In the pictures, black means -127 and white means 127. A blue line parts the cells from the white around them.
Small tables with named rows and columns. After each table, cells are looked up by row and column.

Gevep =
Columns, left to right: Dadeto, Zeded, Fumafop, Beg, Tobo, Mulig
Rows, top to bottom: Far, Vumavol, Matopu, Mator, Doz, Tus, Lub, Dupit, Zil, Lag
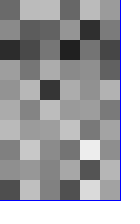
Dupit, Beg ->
-11
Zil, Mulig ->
54
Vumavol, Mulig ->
-4
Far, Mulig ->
27
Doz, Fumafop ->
-74
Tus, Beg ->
26
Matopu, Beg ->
-95
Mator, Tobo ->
15
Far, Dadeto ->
-21
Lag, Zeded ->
63
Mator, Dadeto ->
30

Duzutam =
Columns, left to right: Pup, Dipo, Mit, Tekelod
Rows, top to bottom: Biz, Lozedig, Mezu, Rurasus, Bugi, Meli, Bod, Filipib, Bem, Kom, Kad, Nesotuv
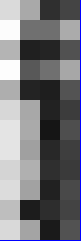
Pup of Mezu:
52
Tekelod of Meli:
-67
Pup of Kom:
92
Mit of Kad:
-82
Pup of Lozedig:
124
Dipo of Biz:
41
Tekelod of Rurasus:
39
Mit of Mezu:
-91
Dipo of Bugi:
-92
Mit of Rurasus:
-15
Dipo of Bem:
48
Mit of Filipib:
-87
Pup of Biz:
90
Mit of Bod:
-106
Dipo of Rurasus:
-39
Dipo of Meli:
40
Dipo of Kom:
34
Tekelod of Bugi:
-44
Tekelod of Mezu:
-46
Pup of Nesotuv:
89

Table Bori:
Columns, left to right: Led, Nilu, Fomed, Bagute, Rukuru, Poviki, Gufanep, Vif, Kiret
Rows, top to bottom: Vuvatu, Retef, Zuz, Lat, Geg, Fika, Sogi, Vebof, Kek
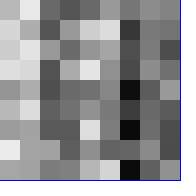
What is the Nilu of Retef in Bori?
46
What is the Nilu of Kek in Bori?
34
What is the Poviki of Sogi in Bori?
-2
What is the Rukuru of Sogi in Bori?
93
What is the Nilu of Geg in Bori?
46
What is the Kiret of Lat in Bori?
-15
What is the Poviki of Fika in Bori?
-6
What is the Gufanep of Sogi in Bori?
-117
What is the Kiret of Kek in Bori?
17
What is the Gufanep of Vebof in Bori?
-26
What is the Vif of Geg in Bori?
-35
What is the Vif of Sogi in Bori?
-18

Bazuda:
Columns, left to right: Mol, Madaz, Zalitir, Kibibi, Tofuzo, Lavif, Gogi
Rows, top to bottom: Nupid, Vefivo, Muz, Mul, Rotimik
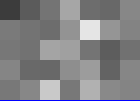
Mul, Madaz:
-22
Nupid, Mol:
-67
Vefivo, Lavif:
21
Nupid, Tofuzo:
-18
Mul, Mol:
5
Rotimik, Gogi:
4
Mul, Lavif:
-28
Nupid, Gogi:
7
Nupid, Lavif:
-23
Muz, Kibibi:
32
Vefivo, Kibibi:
19
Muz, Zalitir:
36
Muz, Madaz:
-13

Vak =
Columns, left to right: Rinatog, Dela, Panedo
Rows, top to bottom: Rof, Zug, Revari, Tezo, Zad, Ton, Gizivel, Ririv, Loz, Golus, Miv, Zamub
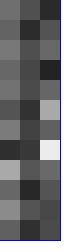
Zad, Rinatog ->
-13
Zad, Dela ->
-52
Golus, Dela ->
-87
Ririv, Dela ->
-71
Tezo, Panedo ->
-92
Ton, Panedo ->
41
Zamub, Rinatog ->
-31
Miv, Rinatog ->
11
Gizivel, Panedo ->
-31
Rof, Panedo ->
-85
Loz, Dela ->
-41
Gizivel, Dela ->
-61
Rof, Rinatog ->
-16
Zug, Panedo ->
-44
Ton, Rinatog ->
-43
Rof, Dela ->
-47
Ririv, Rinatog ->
-80
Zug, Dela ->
-83
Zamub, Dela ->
-79
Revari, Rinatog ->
-7

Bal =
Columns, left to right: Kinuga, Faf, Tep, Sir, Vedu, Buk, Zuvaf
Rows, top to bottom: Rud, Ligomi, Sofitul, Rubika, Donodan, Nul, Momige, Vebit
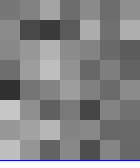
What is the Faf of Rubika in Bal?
29
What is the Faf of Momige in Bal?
34
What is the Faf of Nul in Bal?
15
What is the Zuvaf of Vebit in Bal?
-23
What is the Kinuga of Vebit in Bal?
62
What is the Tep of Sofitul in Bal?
50
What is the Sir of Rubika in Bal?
18
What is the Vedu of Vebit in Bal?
-49
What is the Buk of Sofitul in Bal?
-21
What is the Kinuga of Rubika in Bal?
-17
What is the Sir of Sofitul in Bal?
12
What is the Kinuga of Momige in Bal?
23
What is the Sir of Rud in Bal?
-18
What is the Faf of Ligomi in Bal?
-55
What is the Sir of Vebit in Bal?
8
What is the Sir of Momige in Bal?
4
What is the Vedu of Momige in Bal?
8
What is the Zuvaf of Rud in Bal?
15
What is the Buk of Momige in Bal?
-24

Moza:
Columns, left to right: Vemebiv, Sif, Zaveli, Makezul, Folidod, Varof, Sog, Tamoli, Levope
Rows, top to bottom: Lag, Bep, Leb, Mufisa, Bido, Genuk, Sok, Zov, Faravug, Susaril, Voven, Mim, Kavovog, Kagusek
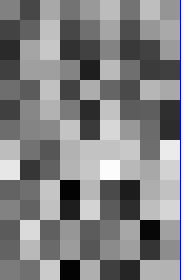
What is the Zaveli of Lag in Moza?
40
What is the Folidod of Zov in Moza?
66
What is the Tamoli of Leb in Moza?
-61
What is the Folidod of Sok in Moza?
-69
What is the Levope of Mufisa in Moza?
-63
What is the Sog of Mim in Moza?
39
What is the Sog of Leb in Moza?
-70
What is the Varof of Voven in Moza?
-36
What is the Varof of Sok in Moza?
87
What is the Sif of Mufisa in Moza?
31
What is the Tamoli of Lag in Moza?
62
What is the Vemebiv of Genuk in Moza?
-63
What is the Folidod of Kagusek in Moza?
47
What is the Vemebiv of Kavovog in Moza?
-28
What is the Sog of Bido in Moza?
-53
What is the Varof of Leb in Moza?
3
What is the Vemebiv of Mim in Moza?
-36
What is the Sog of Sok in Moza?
24
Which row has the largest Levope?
Zov

